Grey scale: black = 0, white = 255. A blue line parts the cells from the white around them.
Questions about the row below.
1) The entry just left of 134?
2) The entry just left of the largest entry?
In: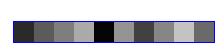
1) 65
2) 134

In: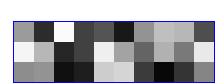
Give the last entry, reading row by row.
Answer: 133
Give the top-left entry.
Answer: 155
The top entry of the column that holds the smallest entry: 191
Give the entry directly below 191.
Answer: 177
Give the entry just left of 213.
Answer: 205
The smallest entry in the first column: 141
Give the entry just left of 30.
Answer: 16
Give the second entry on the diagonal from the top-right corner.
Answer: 121
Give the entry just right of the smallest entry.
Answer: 52

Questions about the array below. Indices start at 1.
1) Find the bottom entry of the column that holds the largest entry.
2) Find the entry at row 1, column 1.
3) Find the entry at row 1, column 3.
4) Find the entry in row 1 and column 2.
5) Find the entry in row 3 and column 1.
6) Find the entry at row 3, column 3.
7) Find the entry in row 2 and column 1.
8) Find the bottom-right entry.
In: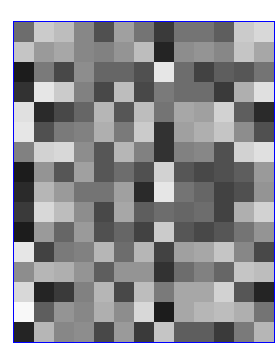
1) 36
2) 109
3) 189
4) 203
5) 28
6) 72
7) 197
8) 182

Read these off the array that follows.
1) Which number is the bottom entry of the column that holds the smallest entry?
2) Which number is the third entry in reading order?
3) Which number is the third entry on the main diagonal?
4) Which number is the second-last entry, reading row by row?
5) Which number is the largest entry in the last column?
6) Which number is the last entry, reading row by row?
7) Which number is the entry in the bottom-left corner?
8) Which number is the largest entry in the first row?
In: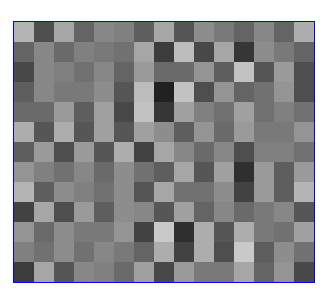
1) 72
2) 166
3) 128
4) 148
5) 180
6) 72
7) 60
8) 180

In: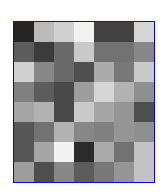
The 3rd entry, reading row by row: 208
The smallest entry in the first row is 37
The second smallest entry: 43
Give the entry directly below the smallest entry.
92
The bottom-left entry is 157
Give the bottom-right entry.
194
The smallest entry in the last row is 79
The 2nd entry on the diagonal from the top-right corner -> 114
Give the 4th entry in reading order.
242
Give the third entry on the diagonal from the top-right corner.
171
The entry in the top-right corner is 214
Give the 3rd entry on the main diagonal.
106
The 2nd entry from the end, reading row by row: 149
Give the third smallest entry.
59
